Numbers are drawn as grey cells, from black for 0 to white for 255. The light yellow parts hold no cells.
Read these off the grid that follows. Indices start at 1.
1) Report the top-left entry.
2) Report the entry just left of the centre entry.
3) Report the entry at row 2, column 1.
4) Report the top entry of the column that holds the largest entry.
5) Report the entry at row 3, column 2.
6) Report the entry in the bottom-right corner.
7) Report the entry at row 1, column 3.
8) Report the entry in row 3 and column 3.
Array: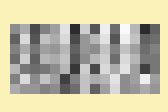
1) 140
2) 86
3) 97
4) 249
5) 171
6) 150
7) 74
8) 119

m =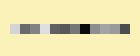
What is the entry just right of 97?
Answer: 88
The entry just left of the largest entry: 130
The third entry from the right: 163
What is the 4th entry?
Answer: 222

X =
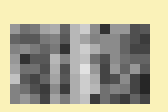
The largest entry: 226
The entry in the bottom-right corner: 68
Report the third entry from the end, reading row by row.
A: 59
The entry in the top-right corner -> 88
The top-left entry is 151
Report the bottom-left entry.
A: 130
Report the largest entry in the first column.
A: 193
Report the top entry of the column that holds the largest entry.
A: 205
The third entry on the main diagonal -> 121
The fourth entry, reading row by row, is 163
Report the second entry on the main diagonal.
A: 88
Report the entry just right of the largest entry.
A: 151
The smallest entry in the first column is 100
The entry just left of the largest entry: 183
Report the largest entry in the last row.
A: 193
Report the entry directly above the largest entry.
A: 193
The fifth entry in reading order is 173
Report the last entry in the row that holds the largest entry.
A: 88
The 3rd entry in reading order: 121
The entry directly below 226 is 205
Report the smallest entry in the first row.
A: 50

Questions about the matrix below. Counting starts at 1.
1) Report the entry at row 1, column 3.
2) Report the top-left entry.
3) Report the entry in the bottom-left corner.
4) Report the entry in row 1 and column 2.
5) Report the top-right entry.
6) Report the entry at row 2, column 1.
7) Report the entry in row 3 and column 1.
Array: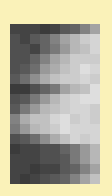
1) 68
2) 68
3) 68
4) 68
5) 163
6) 80
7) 80

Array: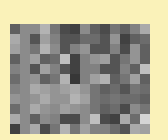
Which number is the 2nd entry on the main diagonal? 139
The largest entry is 212
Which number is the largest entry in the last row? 179
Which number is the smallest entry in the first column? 65
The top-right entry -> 170
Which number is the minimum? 55
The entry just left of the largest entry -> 108
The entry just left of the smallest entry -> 179
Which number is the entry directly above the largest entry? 117
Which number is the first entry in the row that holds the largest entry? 170
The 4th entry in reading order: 179
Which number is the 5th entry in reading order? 117
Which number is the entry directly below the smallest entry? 170
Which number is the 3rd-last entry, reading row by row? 84
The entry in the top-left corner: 96
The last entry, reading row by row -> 160
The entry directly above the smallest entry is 65
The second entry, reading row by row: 139
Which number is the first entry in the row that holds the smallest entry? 108
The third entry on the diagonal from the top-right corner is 75
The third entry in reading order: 139
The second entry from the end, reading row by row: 170
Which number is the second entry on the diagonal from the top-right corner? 96
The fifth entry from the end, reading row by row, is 129

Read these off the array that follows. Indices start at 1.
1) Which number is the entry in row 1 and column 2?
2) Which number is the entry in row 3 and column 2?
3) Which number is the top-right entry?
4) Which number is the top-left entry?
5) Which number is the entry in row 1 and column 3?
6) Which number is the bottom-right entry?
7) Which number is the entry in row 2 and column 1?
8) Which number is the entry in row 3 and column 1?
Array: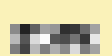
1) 35
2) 67
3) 162
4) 138
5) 97
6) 162
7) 185
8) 126

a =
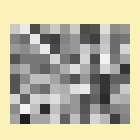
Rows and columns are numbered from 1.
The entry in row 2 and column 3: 233
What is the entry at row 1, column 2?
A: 233
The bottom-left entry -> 163
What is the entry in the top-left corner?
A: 201
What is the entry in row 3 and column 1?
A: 151
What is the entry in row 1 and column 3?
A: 75
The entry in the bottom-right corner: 130
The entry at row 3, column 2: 139
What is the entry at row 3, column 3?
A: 163
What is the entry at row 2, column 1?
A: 130
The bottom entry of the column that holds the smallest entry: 31
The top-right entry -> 151
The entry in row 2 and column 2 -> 108
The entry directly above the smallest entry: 242
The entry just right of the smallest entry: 163
